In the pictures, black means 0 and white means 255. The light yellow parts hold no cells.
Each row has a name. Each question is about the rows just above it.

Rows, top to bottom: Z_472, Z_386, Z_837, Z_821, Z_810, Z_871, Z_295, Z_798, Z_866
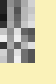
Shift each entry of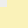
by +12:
[250]
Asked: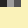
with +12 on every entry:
[ 49 169  95]
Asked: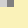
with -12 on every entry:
[197 116]
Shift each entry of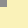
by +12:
[154]
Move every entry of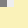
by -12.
[116 226]

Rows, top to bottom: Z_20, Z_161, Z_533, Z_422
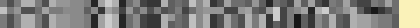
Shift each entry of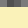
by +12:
[135  92 107 135]
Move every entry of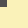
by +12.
[92]
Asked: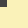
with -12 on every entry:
[56]
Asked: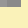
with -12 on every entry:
[138 126 126]

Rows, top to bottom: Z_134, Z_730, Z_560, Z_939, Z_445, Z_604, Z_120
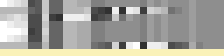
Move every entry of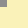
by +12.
[154]
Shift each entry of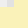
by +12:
[251 238]
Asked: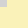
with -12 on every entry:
[199]
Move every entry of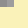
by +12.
[154 169]
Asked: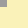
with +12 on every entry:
[169]
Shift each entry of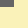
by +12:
[113 113]
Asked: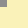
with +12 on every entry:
[154]

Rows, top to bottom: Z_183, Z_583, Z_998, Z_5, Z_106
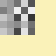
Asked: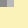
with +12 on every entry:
[151 197]
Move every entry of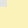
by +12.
[239]
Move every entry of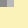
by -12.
[127 173]
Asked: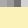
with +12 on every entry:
[182 166 126 223]
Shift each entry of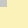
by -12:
[187]

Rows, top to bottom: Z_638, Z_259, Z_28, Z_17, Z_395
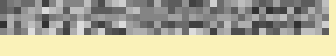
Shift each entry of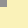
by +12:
[158]
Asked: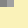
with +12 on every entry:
[144 173]

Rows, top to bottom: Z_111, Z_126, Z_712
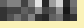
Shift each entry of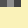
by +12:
[ 94 155  79]
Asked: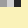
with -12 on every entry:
[145 199  27]
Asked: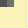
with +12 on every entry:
[ 94 125]
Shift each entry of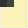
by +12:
[63 79]
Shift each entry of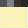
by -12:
[ 70 117  39  27]
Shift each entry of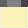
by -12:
[ 85 117 117  55]
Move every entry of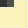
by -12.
[39 70]

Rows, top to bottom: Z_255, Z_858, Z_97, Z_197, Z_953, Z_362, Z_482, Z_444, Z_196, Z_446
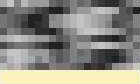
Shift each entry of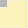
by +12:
[195]
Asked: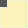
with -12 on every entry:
[75]
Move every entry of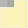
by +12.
[195 180]

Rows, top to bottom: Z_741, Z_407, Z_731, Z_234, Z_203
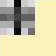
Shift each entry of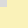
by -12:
[207]
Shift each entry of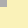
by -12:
[162]
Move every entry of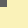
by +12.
[107]
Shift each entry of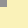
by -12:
[135]
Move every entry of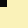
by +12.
[22]
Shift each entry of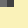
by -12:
[98 53]

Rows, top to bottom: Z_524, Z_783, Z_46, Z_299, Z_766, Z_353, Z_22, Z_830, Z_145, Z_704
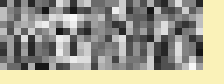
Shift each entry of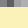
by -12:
[119  82 147 163]
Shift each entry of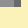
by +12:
[155 155 118]
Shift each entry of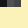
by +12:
[34 93 80]
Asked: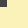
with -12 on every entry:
[56]
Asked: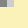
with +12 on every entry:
[143 217]

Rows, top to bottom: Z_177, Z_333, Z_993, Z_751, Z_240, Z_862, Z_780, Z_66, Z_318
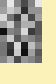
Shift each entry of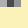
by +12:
[187  86 159]
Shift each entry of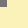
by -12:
[105]
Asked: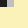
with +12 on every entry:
[ 42 203]
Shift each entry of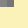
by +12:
[144 129]
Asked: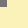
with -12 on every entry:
[105]

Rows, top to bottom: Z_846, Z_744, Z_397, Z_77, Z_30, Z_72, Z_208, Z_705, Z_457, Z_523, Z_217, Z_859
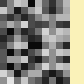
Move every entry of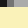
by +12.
[ 36 128 183 183]
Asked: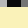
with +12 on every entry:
[195  22  22 128]
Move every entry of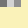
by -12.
[104 199 132]

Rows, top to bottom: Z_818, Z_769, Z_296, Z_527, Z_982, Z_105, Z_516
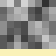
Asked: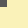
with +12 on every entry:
[100]
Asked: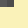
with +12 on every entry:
[100  88]
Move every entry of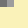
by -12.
[102 145]
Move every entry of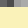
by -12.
[ 89  64 145 158]

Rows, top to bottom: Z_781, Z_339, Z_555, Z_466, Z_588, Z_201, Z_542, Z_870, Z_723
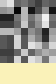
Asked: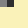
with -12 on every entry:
[118  34]
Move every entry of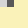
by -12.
[201  76]
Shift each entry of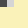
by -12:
[ 62 201]
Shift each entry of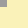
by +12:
[169]
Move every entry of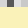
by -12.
[201  76 213 189]

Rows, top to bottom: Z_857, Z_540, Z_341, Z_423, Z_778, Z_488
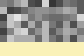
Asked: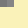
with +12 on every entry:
[132 145]
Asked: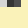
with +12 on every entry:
[225  65  90]
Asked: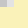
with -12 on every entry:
[186 215]
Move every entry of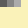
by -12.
[ 79 121 159]

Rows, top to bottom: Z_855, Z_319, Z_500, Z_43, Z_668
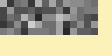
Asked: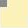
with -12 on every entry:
[127]
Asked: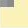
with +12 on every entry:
[163 151]
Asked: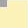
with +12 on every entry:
[177]
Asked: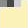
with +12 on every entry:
[151  82 218]
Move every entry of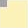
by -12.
[153]

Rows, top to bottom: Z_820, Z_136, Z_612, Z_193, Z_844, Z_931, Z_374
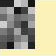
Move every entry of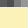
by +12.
[104  90 134 162]
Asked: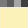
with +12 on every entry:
[134 104 177  75]

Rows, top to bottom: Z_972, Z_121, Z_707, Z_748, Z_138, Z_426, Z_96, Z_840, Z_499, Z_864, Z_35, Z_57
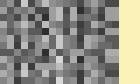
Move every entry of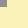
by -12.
[132]
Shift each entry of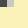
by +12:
[ 86 212]
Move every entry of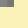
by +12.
[144 131]

